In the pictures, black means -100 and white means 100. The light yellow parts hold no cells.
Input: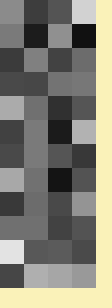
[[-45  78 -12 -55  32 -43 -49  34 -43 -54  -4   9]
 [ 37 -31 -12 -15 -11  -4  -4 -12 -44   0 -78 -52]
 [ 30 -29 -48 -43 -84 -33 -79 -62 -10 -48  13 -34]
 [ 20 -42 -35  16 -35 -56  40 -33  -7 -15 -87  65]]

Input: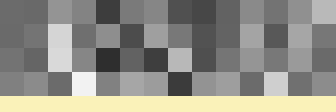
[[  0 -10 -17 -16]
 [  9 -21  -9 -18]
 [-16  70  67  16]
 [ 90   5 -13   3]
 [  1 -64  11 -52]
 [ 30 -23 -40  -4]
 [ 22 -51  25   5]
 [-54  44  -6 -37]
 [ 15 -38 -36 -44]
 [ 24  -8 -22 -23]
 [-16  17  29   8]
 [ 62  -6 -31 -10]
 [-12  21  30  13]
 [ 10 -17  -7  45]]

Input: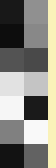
[[-86   0  93  77 -35 -90 -81]
 [-23  95 -80  54 -43   7  13]]

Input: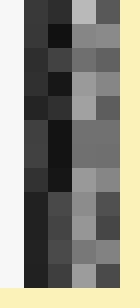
[[ 94  94  94  94  94  94  94  94  94  94  94  94]
 [-74 -73 -74 -74 -61 -49 -50 -72 -62 -64 -56 -55]
 [-51 -42 -47 -43 -83 -85 -85 -62 -82 -48 -87 -65]
 [ 22  -6  18  10  20 -12 -11  26  21 -13   5  45]
 [-42   2 -45 -37   5 -13 -11 -27   5 -24   8 -31]]

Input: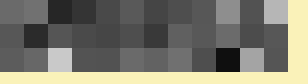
[[-28 -32 -17]
 [-19 -66 -11]
 [ 58 -33 -70]
 [-35 -42 -59]
 [-36 -45 -43]
 [-17 -39 -30]
 [-23 -55 -46]
 [-12 -25 -39]
 [-39 -31 -32]
 [-88 -16  11]
 [ 29 -40 -36]
 [-33 -32  43]]

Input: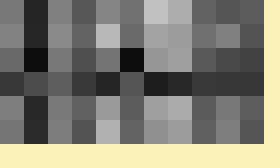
[[ -8  -1 -56 -18   2  -6]
 [-66 -69 -40 -90 -70 -71]
 [ -2  -5 -26  -6   8   0]
 [-35 -24 -55 -38 -22 -32]
 [ 39  21 -71  -9  44   4]
 [-22 -28 -33 -90 -17 -11]
 [ 13  25 -77  18  28  51]
 [ 22  34 -69  25  22  36]
 [-25 -29 -55 -30 -12 -23]
 [ -1  -6 -57 -43   0 -33]
 [-33 -27 -57 -48 -35 -28]]

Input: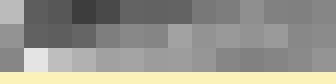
[[  5  15  47]
 [ 79 -24 -27]
 [ 49 -26 -32]
 [ 39 -21 -52]
 [ 26  -1 -43]
 [ 29   7 -22]
 [ 22   4 -23]
 [ 23  27 -22]
 [ 18  15  -6]
 [  5  20  -2]
 [  1  15  12]
 [  4  21   1]
 [  8   7   0]
 [ 16   9   5]]

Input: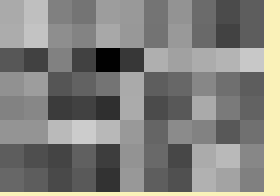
[[-19 -27  16   2  14 -32  35  33]
 [-27 -39  16   6  23 -49  53  50]
 [-43 -47  46 -54 -33   1  11   0]
 [-30 -25  60 -49 -23 -49   3  -9]
 [-61 -52  44 -63  -9 -99  32  23]
 [ 19  15  20  34  33 -57  19  20]
 [-26 -18 -21 -41 -26  37 -10  -9]
 [-37 -44   9 -31 -19  26  20  15]
 [ 39  34   2  33   6  35 -18 -16]
 [ 28  45 -31  -4 -13  41 -48 -41]
 [  0   6 -12 -23 -27  57 -27 -27]]

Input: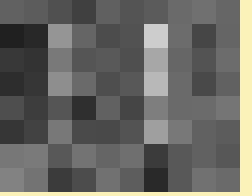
[[  2  -7 -58 -39 -65 -56 -75 -24]
 [-10  -4 -48 -52 -58 -60 -69 -28]
 [-54 -31  -6 -33  11  -5  17 -37]
 [-40 -10 -42 -63 -17 -33 -21 -50]
 [-11 -21 -43 -24 -39 -30 -40 -25]
 [-27 -13 -35 -46 -31 -38 -36 -34]
 [-68 -54  25  -1  44  31  61 -29]
 [-31 -31  -6 -17 -17 -20 -15 -17]
 [-11 -24 -24 -16 -43 -35 -45 -12]
 [-17 -32 -28  -8 -24 -15 -21 -20]]
